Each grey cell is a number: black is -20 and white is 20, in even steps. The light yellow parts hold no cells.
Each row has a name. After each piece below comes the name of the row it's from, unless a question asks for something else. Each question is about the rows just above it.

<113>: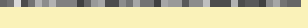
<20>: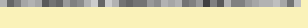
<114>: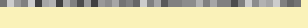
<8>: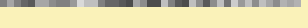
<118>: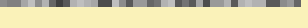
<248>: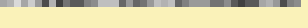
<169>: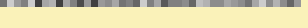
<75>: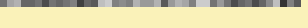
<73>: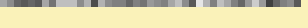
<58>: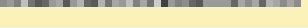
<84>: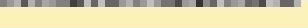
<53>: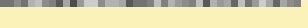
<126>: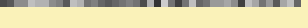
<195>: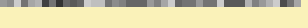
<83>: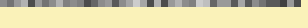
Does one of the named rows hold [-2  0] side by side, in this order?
yes
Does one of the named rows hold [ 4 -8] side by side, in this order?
yes
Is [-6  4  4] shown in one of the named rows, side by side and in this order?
yes
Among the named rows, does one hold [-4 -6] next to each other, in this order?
yes
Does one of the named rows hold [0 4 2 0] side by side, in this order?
no

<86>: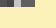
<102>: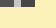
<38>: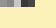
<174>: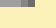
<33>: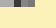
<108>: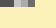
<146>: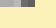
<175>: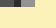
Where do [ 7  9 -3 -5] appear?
<146>
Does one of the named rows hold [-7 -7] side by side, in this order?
yes
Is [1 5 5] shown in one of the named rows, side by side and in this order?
no
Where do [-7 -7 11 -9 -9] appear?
<102>

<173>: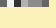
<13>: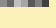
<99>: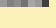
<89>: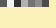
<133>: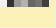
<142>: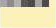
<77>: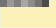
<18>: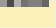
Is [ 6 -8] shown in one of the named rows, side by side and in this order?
yes
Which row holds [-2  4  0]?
<77>
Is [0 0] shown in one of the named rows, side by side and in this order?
yes
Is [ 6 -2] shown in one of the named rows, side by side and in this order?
no
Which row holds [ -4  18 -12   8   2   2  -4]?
<173>
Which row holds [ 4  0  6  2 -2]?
<77>

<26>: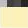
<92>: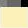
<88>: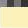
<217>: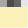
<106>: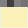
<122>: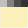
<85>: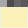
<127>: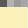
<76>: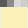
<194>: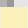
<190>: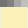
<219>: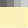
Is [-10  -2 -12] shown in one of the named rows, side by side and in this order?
yes
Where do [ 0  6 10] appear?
<190>
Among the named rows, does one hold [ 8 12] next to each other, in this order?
yes
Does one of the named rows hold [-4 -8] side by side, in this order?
no
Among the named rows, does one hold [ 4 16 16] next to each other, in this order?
yes
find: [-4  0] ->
<219>
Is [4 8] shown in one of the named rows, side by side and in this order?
no

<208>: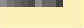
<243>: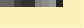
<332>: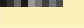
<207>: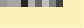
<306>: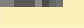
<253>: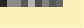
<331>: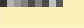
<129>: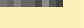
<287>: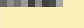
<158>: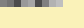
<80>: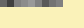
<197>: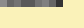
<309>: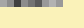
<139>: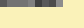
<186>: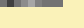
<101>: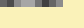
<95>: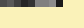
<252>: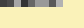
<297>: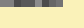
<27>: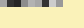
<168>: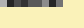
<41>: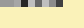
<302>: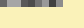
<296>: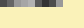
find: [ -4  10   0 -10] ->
<207>
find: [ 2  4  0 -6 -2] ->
<80>
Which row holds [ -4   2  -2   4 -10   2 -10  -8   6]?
<287>
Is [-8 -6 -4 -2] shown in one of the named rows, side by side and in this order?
no
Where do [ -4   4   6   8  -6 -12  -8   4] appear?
<296>
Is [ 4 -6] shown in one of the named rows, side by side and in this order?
yes
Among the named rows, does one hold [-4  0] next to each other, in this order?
yes

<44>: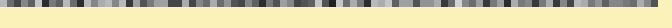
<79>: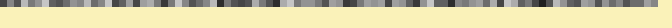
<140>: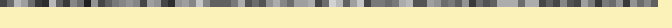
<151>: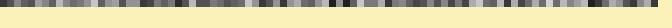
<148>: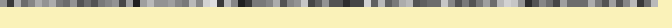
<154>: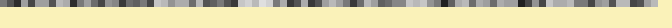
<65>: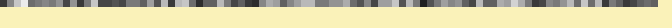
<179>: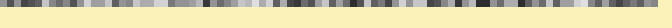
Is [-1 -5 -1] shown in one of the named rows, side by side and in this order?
yes
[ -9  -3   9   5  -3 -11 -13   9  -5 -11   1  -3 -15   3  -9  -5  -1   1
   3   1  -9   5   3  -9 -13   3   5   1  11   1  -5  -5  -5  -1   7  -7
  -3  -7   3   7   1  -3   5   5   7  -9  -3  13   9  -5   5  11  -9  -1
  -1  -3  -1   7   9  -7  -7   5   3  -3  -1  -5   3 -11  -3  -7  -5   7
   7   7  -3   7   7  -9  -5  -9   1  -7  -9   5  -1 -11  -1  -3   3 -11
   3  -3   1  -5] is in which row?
<140>

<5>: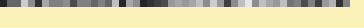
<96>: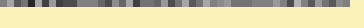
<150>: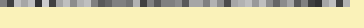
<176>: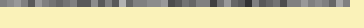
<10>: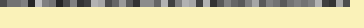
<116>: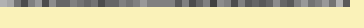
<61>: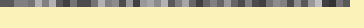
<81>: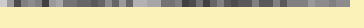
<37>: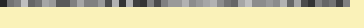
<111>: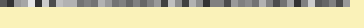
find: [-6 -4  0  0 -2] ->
<150>
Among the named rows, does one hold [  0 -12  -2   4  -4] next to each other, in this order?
no
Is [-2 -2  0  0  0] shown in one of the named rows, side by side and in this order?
yes

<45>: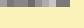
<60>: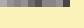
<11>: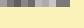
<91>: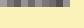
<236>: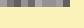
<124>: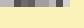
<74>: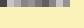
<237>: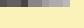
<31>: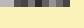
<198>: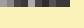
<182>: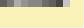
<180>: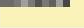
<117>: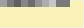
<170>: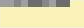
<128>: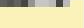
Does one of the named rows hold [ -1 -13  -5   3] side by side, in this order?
yes
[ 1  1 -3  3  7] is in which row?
<45>
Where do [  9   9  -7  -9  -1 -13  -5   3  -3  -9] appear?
<31>
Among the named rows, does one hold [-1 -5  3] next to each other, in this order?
yes

